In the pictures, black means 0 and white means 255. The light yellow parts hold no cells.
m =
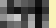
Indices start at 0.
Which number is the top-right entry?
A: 77
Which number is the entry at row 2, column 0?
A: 146
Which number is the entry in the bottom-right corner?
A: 130
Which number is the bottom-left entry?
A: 62
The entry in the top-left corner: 159
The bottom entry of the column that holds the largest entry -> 116
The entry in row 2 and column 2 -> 202
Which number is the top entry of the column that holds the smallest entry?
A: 19

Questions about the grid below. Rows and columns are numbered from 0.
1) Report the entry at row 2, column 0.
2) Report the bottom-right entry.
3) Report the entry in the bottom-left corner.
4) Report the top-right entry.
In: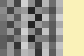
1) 125
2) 183
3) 109
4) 183
